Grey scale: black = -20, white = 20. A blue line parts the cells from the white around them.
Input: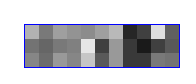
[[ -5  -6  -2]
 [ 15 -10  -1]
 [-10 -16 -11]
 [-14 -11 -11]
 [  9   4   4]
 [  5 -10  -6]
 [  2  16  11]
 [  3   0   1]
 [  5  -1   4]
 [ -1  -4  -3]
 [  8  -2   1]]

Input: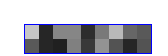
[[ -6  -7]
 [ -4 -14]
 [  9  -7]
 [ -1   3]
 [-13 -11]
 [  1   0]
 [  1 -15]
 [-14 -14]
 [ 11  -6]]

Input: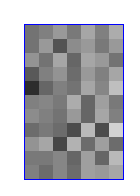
[[  7   4  -2   6  10  -1   0  13  -3   9   6]
 [  0  -1   4   0   1   5   6  -8   5  -4   4]
 [  6   4   6   4   6  -4  -4   9  -3   5   5]
 [ -1   2  -4  -3  -2   7   4  -8   8  -4  -3]
 [  4  -7   6   3   0  -1  -2  -3  -9   1   1]
 [  0   4  -2   0  -4   1   0  -1   6  -1  -3]
 [ -2  -2   3  -6 -13   0   2  -3   3  -1   0]]

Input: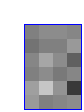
[[  1   4  -5   1 -11   2]
 [  2   0   2  -1   3   1]
 [  2   0   6   2  11   0]
 [  0  -2   1   0   5   4]]

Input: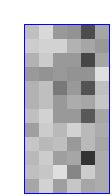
[[  6   4   6  15  10  11   6   7   6   7   7   7]
 [ -8   6  -9   3  -7   6  -6   9   9 -12  12   6]
 [  3   8   4   3   4   7   4  13   4   6   1  11]
 [  4  13   4   4  -1   4   4   9  10   5  15   5]
 [ 14  13  12   3  10  10  13  12   9  12  11  13]
 [ 10  12   8   4   8   8  10   5  11   9  10   6]]

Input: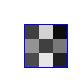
[[-18  -1 -15]
 [ 13 -10  16]
 [-10   3  -8]]

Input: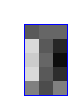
[[ -4 -14 -18 -13   0]
 [ -4  -6  -4  -6  -8]
 [ -6  14  12  14   0]]

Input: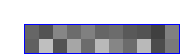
[[  0  -1]
 [-10  -8]
 [ -7   9]
 [ -6  -3]
 [ -3   1]
 [ -4   9]
 [  0  -3]
 [ -3   6]
 [  1  -7]
 [ -7  10]
 [ -4  -5]]
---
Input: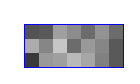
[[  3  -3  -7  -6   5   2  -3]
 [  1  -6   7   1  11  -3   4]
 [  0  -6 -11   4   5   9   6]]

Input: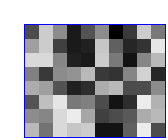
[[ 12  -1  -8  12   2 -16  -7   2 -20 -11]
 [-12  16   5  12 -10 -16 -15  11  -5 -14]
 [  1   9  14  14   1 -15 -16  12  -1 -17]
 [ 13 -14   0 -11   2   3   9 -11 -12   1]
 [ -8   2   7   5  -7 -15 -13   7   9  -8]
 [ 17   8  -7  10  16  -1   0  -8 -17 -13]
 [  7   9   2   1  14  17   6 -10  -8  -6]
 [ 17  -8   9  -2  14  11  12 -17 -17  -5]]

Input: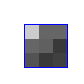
[[ -4  -4  12]
 [ -5 -11  -4]
 [-11 -10  -7]]

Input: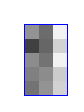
[[ -3  18   3]
 [ -4  13 -10]
 [ -2  18   2]
 [  2  12   0]
 [  3  13  -2]]

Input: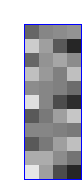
[[  2   3  -4   1]
 [ -6 -14  12   5]
 [  6   2  -4   3]
 [  0  10  10   4]
 [  0  -3   2   1]
 [ -8 -13  15   1]
 [  5  11  -6  -1]
 [  0  -1   1   1]
 [  5  10  -6  -1]
 [  2  -2   7   7]
 [ -8 -14  16   5]]

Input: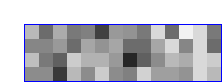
[[ 14  -1   9  -3   7  -1   0 -10   4   3  -1  14  -3  18]
 [ 14  -3   1   1   4  -3   6   3   6  -3  -3   6  14   1]
 [ 14  12  10  -1  -5  12   8   8   4 -14  -5   2   9   7]
 [ 14   9   2   2 -11   9   2  12   2   0  13   5   5   3]]

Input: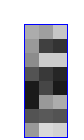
[[  5  11   7]
 [-10 -12   4]
 [ 12  12   2]
 [-11 -14  -7]
 [ -9 -16 -16]
 [  4   7 -16]
 [ -6  -7  -7]
 [ 14  13   4]]
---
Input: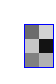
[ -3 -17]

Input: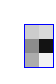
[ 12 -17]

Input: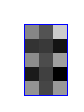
[  1 -11   5]

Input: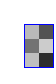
[ 9 12]

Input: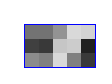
[ -2 -11  14]

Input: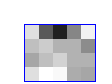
[15 12 13  7]

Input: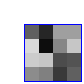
[ -5 -18  -8  -5]
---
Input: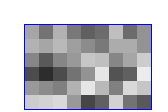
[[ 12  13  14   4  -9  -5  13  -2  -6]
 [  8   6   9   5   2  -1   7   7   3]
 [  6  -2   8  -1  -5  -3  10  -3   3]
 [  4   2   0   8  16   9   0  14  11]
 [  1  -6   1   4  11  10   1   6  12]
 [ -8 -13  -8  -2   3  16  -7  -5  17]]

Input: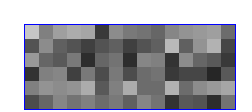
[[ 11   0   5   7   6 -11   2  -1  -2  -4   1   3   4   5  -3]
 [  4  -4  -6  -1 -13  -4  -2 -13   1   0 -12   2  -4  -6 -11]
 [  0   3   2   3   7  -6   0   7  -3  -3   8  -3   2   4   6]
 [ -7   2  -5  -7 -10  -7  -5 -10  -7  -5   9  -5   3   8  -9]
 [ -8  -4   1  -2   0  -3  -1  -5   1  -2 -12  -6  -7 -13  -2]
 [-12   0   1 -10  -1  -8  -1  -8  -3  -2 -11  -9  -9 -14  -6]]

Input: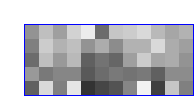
[[  4  -1   1   1  -6  -3  -1  -2  -1  -5   2   2]
 [  3  10   5  13  17  -3  11  12  14   9   6   8]
 [  0  12   8  10   3   7   2   8   8  14   7   5]
 [ -3  10   4   9  -5  -2  -4   5  12   6   7   3]
 [ -5  14   0  16 -12  -9  -7   1  18 -10  11   0]]

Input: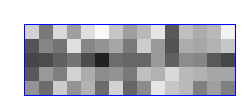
[[ 13  -1  14   5  15  19  11   5   9  16  -6  10   7   9  18]
 [  3  -3  12   3   8  -3  13  -4   2  16  11   9   0   5   0]
 [ -6   4   0  13   7   2   3  -1  10   8  14   9   8   6   6]
 [ -7   1  -2  15   1   3   6  -1  12   4  -7   7   6   8  11]
 [ -9  -8  -5  -2  -8 -15  -3  -4  -4   4  -5   2   1  -6  -9]]

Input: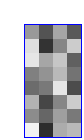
[[ 18 -13   7   9]
 [ 16   6  11  -5]
 [ 15 -12   1  12]
 [  8  -9   1  12]
 [  4  -7   6  -6]
 [  2  -4   5  -1]
 [  0   3   9  -2]
 [ -3  -1  16  -8]]

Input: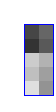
[[ 15   3]
 [ 12   8]
 [ 10   5]
 [ -9  -4]
 [-12  -6]]
